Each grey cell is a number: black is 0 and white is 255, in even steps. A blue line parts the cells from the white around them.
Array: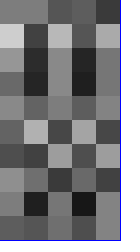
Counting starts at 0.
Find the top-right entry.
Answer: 58
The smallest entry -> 23
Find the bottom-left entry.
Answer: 93
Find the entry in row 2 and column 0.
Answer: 150
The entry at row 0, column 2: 85
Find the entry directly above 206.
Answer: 125
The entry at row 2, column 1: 44
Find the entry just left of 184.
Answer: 65
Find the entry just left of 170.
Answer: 85
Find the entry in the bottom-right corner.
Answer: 131
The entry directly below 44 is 37

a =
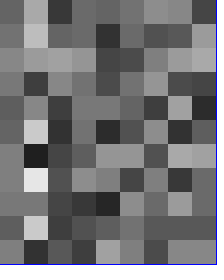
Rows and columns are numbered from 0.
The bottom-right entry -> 135
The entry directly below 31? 230
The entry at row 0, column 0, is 100
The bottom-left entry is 127
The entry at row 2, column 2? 161
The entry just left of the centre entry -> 114
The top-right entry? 69
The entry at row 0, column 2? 56
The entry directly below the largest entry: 120
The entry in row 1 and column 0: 114
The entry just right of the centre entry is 81
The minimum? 31
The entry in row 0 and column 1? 169
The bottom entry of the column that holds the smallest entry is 50
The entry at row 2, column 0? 135
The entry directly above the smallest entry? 202
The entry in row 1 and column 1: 189
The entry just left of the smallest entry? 127
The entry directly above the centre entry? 120
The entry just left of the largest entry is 127
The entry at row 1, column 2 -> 100
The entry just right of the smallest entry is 69

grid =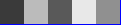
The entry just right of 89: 232
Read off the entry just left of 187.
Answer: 58

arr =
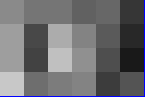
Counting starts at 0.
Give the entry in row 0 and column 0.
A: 138
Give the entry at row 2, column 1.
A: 66
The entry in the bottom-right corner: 84
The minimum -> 25
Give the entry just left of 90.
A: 131
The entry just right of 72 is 172
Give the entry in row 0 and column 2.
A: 117

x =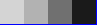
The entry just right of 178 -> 112
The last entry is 26
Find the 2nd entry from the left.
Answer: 178

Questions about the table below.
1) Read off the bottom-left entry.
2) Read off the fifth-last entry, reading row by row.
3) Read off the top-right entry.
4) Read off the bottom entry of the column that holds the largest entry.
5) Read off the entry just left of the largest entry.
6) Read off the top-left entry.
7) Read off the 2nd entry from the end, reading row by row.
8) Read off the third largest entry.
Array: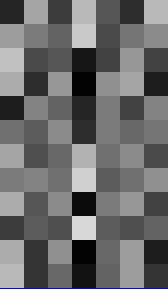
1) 185
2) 104
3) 185
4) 17
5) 80
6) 37
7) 158
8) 201

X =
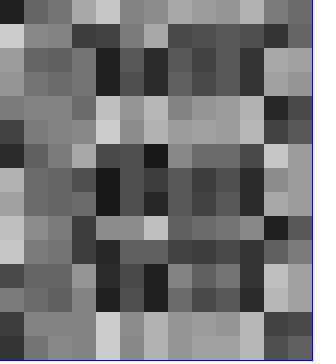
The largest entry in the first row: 198
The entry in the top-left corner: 30
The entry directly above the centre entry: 24
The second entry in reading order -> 101
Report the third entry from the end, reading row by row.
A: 184
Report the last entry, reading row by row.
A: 95
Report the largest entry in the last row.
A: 205
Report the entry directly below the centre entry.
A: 38
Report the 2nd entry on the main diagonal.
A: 135
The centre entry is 59
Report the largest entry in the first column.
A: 205
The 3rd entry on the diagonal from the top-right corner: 51
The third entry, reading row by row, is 115
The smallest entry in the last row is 51
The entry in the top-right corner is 107
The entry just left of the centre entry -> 80
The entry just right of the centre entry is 88
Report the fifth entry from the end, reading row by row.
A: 161
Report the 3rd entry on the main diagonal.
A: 95

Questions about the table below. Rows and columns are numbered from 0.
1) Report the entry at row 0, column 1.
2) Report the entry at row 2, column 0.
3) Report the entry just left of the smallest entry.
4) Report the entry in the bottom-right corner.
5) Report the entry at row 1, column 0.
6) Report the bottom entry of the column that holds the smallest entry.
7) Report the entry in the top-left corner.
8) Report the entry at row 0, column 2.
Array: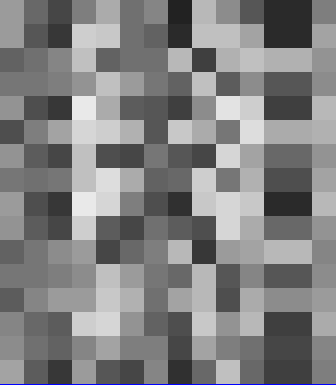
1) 104
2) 98
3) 133
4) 126
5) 155
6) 48
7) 155
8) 70

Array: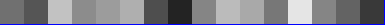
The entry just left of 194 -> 85
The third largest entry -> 187
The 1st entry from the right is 57
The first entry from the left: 112

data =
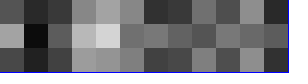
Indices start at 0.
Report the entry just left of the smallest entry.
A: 163
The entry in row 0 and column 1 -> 41
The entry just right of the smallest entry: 92
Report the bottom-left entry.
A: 72
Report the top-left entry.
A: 84
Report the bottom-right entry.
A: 49
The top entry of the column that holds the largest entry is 163
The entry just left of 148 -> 156
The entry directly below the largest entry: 148
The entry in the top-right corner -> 41
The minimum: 12

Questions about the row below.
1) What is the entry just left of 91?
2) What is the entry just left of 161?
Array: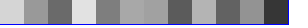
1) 161
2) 168
